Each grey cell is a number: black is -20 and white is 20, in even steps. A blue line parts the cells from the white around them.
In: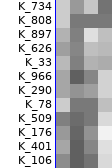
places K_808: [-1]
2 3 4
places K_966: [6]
1

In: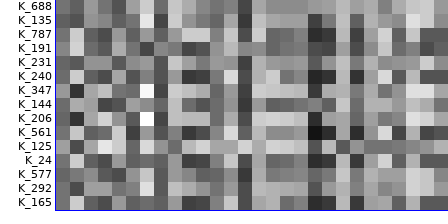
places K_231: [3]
3 4 13 17 20 25
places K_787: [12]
2 10 11 15
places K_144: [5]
3 6
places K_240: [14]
13 24
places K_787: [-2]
1

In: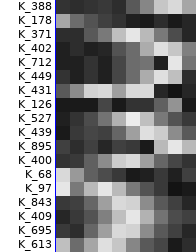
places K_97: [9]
3 5
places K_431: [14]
4 6 7
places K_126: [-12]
6 7
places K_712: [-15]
1 2 4 8
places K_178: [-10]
4

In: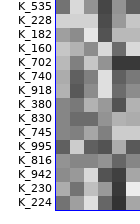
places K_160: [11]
1
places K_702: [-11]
5 6
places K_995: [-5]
1 3
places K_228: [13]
1 2 3
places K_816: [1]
2 3 6
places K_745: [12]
5 6
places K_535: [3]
3 5

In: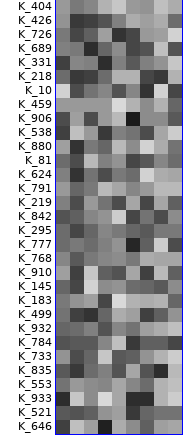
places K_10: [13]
1 8
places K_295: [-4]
3 6
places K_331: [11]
9
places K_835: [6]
6
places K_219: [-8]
2 5
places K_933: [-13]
1 6 7
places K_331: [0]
3 5 7

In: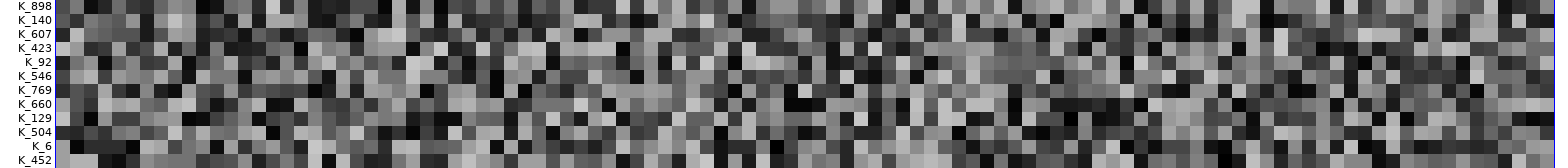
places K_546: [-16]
30 58 89 93 101
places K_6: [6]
8 33
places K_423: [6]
37 57 80
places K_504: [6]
19 31 38 80 82 98
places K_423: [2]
21 23
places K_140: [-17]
20 28 34 49 57 70 88
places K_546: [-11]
50 54 88 97 100

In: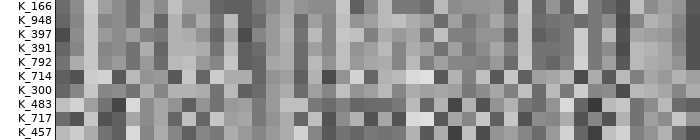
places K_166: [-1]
15 25 26 39
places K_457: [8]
26 44
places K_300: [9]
13 24 36 42
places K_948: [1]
2 4 10 20 42 45
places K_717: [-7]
2 4 20 23 25 34 38 40
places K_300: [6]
28 32 44
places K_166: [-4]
12 33 35 37 40

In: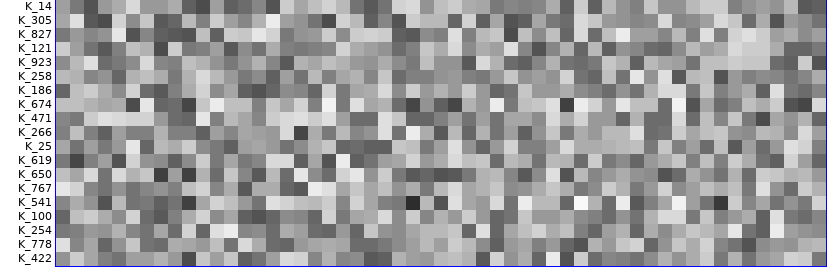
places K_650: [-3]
12 17 20 45 50
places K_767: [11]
22 32 36
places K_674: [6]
4 17 23 47

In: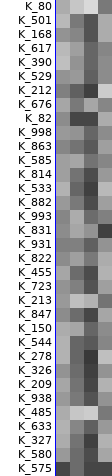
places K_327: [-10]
3
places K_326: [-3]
2
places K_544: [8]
1
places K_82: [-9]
2 3
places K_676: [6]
1 3
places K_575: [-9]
1 3 4

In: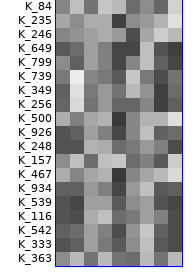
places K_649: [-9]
5 6
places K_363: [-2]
3 5 8
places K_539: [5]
3 4 7
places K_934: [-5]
1 2 9

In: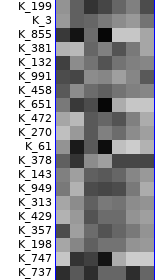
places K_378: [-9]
5 6 7
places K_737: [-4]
4 5 7

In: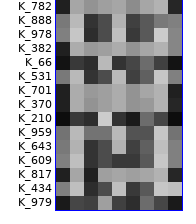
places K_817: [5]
4 6
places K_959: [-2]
1 3 4 9
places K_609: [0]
1 9
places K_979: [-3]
7
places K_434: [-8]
4

